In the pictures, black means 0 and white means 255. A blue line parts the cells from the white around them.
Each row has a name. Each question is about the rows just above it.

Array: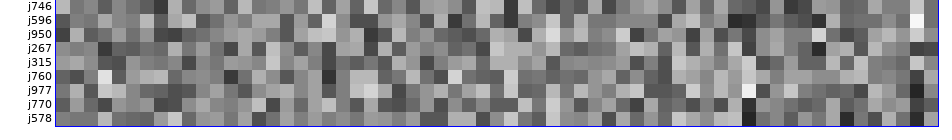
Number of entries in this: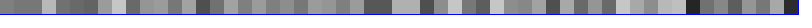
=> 57
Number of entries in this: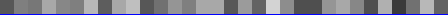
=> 32

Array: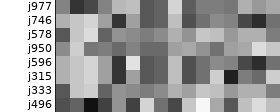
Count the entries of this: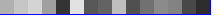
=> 15
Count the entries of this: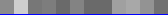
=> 12

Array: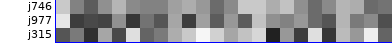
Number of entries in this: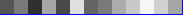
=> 13
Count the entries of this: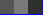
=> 3
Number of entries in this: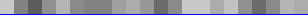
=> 22
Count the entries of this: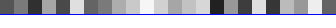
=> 24

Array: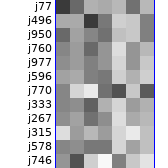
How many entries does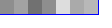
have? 7
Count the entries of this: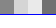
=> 4
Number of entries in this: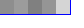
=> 5

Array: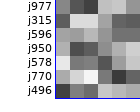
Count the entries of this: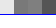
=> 4
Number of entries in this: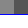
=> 2
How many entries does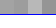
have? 4

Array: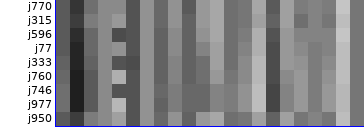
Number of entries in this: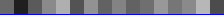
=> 16
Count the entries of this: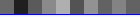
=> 10
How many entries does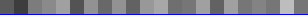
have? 22
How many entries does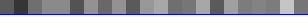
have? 22
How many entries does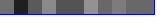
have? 11
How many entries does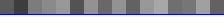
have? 16

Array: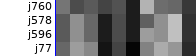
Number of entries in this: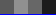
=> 4
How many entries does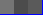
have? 3
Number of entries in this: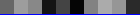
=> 10
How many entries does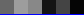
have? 6

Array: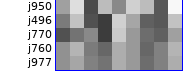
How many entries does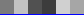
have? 6
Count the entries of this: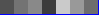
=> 7
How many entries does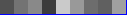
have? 9
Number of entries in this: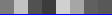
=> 8
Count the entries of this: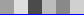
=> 6
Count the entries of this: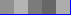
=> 5
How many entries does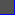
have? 1

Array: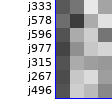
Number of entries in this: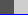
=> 2
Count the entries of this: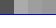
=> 4
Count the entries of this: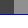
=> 2
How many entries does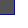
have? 1
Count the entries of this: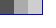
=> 3

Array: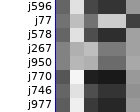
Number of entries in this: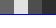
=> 4
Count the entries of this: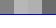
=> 4
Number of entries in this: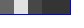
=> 5
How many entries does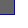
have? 1

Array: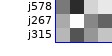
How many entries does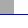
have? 2
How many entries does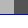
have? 2
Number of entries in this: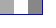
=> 3
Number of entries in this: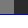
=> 2
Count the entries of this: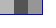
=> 3

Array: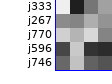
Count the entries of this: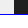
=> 2
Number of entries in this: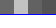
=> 4

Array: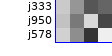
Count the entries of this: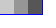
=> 3
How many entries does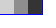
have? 3
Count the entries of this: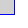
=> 1

